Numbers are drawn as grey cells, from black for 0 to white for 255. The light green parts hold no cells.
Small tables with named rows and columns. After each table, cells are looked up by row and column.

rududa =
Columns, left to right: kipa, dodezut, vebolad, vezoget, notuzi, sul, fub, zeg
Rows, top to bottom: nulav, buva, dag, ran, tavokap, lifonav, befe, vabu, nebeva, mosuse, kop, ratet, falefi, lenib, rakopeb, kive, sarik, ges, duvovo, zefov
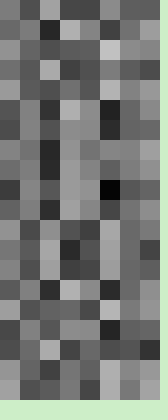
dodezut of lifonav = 129
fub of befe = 100
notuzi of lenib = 70
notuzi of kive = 73
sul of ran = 124
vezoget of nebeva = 154
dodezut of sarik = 129
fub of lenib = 103
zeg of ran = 76
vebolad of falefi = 166
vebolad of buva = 39
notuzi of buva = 132
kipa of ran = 111
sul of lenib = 157
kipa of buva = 105
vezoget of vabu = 146
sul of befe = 44
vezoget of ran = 65
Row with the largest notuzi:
mosuse

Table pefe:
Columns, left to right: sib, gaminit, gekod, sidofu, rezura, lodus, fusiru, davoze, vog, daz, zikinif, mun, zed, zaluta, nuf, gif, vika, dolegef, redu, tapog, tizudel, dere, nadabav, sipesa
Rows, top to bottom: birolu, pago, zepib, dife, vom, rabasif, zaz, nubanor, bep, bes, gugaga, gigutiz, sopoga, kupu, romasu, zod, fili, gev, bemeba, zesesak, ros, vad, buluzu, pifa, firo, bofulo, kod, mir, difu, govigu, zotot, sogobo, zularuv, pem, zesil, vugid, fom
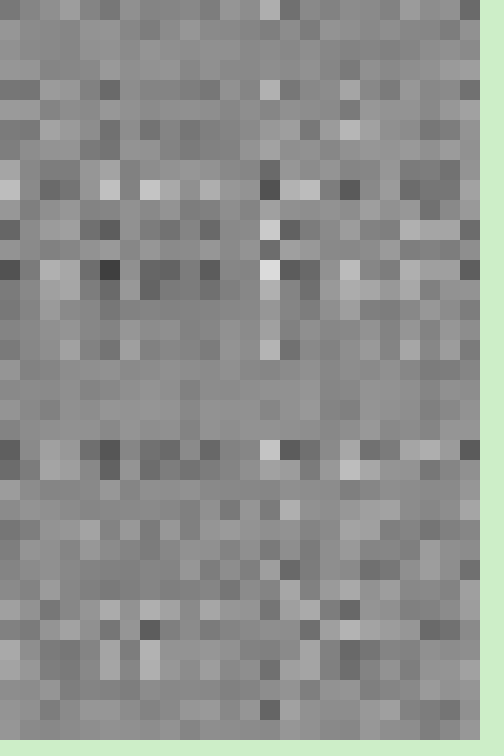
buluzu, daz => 138
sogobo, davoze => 93
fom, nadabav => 136
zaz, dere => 119
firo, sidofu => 134
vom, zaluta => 177
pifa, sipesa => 144
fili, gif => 143
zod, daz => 131
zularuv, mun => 145
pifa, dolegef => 189
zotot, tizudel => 128
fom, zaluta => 137
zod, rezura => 135
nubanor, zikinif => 129
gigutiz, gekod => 155
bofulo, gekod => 144
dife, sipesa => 158
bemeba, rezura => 143

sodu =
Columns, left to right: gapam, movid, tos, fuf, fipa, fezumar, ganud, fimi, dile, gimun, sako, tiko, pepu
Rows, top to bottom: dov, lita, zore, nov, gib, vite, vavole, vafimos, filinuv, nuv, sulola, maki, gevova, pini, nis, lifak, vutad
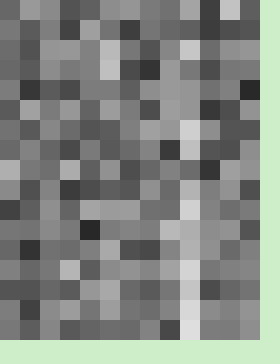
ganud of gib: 94
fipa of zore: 129
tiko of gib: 128
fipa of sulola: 164
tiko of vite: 78
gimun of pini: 211
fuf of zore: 151
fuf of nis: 91
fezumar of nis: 168
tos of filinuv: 111
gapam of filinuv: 175
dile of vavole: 151
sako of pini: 119
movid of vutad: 93
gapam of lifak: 125
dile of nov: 153
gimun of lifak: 215
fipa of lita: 159
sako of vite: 56

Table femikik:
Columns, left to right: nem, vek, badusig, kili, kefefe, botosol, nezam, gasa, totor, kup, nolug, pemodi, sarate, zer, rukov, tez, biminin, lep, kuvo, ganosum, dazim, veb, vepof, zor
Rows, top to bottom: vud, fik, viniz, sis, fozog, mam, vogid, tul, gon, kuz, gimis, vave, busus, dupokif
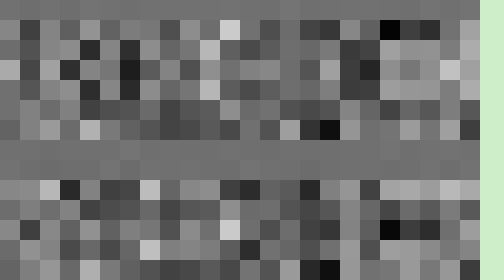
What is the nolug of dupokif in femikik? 89
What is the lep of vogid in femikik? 149
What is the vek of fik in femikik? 64
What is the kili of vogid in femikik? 107
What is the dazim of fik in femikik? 63
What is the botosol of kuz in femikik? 64
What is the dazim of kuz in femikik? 168
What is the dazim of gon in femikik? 111
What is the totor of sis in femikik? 131
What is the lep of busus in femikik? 153
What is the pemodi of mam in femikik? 142
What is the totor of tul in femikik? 112
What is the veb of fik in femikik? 46
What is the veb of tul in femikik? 113
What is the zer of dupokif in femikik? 83
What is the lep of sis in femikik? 61
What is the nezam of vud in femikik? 111

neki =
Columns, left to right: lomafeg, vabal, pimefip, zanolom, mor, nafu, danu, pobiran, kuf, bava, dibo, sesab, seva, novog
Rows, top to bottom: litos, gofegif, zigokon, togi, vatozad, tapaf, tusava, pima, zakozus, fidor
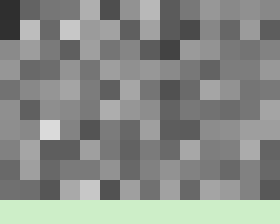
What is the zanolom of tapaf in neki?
137
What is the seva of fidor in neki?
130
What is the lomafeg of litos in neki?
47
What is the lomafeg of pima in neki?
129
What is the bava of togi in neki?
120
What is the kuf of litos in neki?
91
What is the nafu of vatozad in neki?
95
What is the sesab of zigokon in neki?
121
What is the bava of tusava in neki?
92
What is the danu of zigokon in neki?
133
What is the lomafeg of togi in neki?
150
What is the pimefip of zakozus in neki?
104
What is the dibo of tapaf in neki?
114
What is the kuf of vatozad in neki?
81
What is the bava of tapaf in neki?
120
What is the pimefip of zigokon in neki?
122

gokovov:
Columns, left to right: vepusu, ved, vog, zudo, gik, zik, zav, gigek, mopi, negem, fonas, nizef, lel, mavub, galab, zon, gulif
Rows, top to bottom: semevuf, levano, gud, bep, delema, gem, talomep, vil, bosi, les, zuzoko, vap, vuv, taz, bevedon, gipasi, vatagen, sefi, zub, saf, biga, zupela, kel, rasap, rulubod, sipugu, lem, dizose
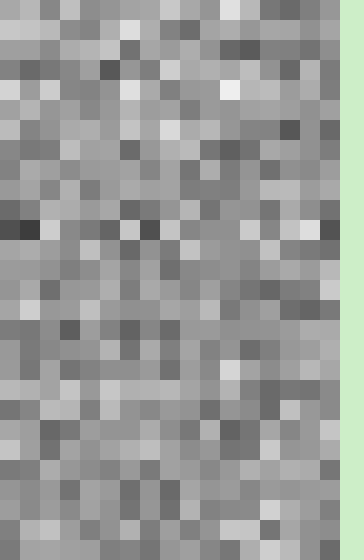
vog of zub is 163
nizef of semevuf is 224
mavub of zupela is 166
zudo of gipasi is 155
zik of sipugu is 147
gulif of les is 169
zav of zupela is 148

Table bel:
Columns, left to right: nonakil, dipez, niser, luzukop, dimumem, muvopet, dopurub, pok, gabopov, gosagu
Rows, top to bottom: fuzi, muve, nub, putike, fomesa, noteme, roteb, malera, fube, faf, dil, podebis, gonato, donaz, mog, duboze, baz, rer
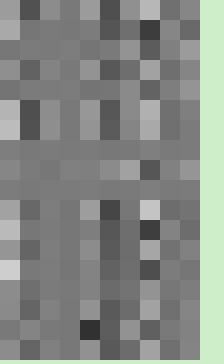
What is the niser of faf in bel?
123
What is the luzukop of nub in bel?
125
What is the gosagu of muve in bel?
105
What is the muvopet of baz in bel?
93
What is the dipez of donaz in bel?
121
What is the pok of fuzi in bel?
183
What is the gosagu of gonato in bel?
129
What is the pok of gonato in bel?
166
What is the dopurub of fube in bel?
161
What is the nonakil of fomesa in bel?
116
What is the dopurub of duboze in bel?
108
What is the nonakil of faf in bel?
124

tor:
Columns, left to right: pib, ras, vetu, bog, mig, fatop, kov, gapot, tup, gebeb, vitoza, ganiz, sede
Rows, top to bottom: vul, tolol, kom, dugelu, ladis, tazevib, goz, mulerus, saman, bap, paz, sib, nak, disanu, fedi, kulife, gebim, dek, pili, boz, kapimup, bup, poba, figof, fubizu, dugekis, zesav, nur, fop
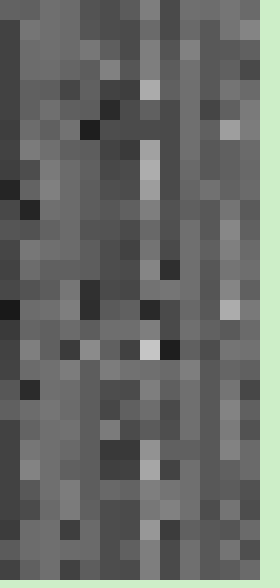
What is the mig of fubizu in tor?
93
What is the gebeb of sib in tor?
111
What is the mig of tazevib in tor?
93
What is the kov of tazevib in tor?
75
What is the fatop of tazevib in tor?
42
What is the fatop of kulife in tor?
90
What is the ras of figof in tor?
131
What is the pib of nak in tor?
70
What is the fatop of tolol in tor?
77
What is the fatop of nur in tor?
77
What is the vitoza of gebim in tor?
97
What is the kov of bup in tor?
75
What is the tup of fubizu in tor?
116
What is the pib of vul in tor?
98
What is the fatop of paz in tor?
87
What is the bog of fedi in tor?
118
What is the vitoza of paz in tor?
88
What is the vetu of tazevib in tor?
111
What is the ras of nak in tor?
119
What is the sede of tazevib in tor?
122
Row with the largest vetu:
bap

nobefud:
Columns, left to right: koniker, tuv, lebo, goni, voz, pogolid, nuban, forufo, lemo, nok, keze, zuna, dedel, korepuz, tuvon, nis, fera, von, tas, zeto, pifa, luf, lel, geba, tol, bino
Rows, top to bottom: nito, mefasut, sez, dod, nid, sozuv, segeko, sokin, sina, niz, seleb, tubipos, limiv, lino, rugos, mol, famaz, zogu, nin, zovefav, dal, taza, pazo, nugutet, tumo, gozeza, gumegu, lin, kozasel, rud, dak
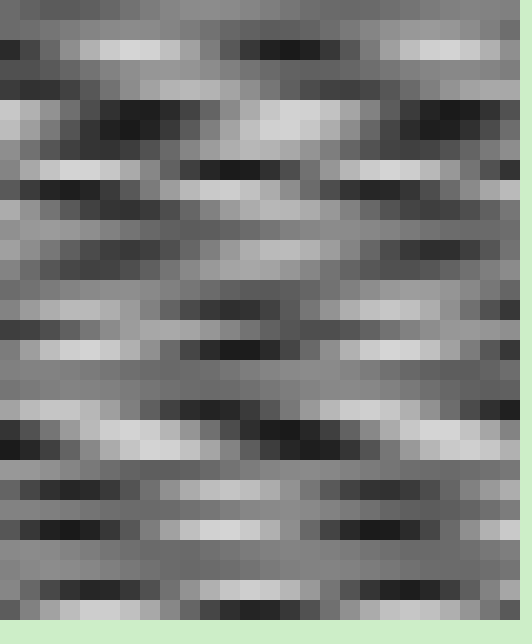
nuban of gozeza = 107
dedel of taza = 46
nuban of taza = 211
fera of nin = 138
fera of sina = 150
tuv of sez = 69
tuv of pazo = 39
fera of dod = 97
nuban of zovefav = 123
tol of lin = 119
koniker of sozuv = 199
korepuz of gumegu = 176
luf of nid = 127
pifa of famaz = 129
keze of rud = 176
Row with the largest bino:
gumegu

